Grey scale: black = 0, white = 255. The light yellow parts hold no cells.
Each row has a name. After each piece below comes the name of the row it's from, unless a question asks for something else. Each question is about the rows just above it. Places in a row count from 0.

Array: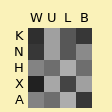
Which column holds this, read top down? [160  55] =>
B
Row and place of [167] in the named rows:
X, 1
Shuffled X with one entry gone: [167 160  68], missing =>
[33]
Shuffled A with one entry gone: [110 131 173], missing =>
[55]
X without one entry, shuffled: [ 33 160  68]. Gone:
[167]
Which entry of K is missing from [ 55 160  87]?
[47]

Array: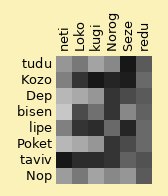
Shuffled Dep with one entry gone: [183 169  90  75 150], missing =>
[52]
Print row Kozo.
[128  52  23  37  29 105]
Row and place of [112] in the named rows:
bisen, 2
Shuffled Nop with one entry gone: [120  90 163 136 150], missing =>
[156]
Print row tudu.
[150 120 163 136  23  90]
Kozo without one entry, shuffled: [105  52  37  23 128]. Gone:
[29]

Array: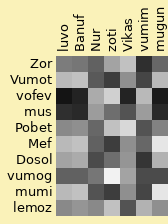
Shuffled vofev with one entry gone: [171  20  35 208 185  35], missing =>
[27]
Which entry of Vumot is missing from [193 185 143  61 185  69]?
[89]
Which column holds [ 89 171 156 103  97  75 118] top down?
Nur

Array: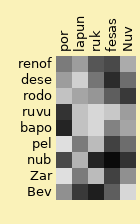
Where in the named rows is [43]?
dese, 3
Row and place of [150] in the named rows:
rodo, 2
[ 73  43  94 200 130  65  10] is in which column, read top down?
fesas
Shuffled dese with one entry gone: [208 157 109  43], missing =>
[117]

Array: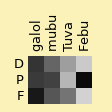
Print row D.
[ 52 101 158 202]
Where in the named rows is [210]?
F, 3
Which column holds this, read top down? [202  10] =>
Febu
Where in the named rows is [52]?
D, 0

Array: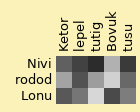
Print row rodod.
[163  82 157 209 104]
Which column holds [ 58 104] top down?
tusu
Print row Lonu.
[ 88 118 215  74 125]
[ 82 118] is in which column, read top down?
lepel
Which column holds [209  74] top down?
Bovuk

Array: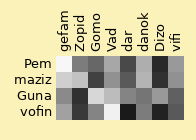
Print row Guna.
[138  49 215 188 132 117 153  96]
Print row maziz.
[207 194  65 145  89 180  49 145]

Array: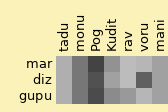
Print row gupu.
[175 119  75 139 153 182 161]
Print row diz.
[175 119  81 161 188  95 161]
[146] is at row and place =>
mar, 3
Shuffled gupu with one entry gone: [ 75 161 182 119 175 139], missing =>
[153]
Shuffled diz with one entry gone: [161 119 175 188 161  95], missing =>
[81]
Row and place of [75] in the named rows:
gupu, 2

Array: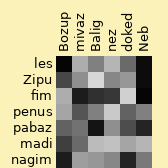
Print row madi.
[ 63 106 187 193 165 181]
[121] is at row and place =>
nagim, 5
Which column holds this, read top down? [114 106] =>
mivaz

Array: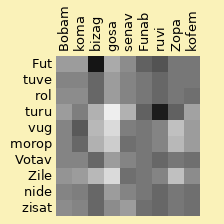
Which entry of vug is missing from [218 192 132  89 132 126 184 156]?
[119]
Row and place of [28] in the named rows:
turu, 6
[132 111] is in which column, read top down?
senav
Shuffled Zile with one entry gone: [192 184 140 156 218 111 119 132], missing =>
[148]
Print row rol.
[140 140 103 156 132 119 103 119 111]
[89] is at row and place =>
vug, 1

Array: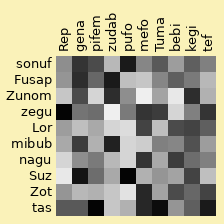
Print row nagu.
[213 142 122 184 213  52 169  60 109 128]
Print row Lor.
[157 191 169 213 220  67 191  75  67  95]
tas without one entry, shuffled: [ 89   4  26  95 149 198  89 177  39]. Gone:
[12]
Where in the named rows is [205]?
mibub, 5

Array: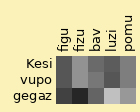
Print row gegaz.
[ 65  38 100 192 152]
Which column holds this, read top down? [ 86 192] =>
luzi
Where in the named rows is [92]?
Kesi, 3

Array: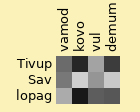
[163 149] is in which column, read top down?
vul
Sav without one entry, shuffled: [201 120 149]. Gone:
[207]

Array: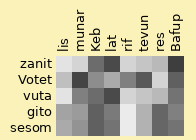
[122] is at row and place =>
gito, 3
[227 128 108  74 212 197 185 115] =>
vuta
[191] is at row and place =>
Votet, 0
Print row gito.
[163 155  96 122 235 178 102 128]
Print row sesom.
[170 147  96 115 235 178 102 115]
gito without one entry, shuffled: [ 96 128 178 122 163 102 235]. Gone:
[155]
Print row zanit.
[227 212 108  74 212 197 185  62]

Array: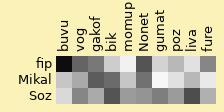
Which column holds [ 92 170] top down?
gakof
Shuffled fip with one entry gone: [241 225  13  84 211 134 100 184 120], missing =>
[205]
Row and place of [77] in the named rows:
Soz, 8
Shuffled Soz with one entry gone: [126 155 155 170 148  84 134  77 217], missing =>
[176]

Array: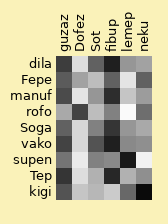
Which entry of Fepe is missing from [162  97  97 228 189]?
[91]
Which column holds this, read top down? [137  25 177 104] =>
lemep
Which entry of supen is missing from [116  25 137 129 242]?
[234]

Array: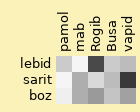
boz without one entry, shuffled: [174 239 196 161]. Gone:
[154]
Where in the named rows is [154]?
boz, 2
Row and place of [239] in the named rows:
boz, 0
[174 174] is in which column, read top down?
mab
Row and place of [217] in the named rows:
sarit, 2
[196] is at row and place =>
boz, 3

